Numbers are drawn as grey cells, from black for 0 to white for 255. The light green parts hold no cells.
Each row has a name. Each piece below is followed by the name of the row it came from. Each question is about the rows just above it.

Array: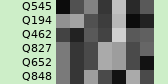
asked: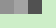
Q194
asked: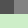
Q545
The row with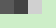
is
Q462
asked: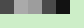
Q652

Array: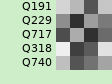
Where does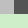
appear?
Q740
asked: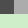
Q717
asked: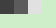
Q318
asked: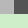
Q191

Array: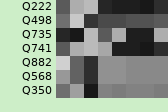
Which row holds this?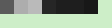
Q222
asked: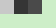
Q498

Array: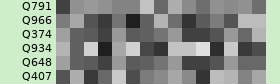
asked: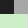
Q934
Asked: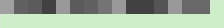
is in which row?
Q648

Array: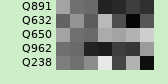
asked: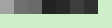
Q891
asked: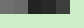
Q891

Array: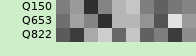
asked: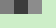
Q822
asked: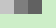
Q150
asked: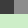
Q822
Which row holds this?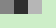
Q653
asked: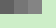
Q150
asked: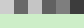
Q822
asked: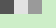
Q653

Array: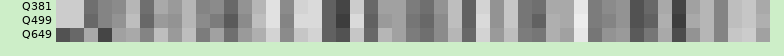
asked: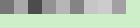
Q649
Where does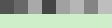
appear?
Q381
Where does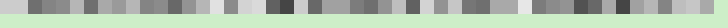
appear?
Q381
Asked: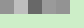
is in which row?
Q499

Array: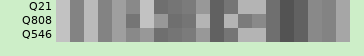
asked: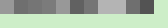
Q546
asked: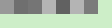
Q808
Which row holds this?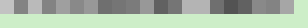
Q546
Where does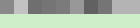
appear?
Q21

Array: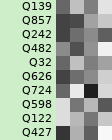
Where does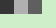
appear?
Q427
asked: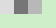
Q598
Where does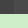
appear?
Q857

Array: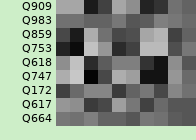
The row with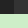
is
Q909
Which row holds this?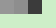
Q617
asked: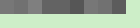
Q664

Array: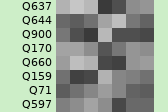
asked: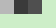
Q637
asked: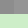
Q637

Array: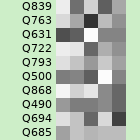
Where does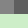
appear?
Q500
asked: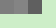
Q500
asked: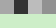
Q763
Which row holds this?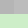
Q685
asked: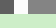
Q631
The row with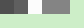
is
Q631

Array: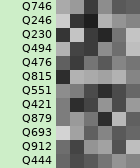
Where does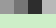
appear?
Q879
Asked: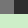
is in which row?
Q879
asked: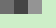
Q912
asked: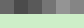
Q444

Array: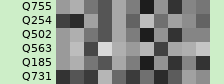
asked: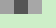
Q254
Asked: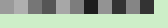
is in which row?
Q185
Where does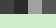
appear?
Q254
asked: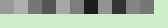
Q755
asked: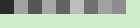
Q254
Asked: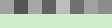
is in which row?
Q254
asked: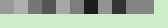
Q502

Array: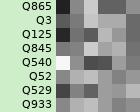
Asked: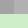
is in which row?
Q845

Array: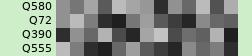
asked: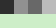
Q580
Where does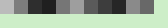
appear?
Q72
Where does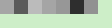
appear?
Q580
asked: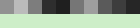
Q72

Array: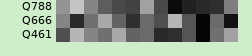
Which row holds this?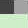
Q788
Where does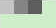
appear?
Q788
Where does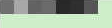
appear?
Q461
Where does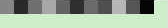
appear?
Q666

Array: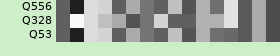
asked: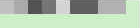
Q328
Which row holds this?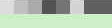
Q328
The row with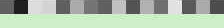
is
Q556
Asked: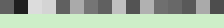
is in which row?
Q53

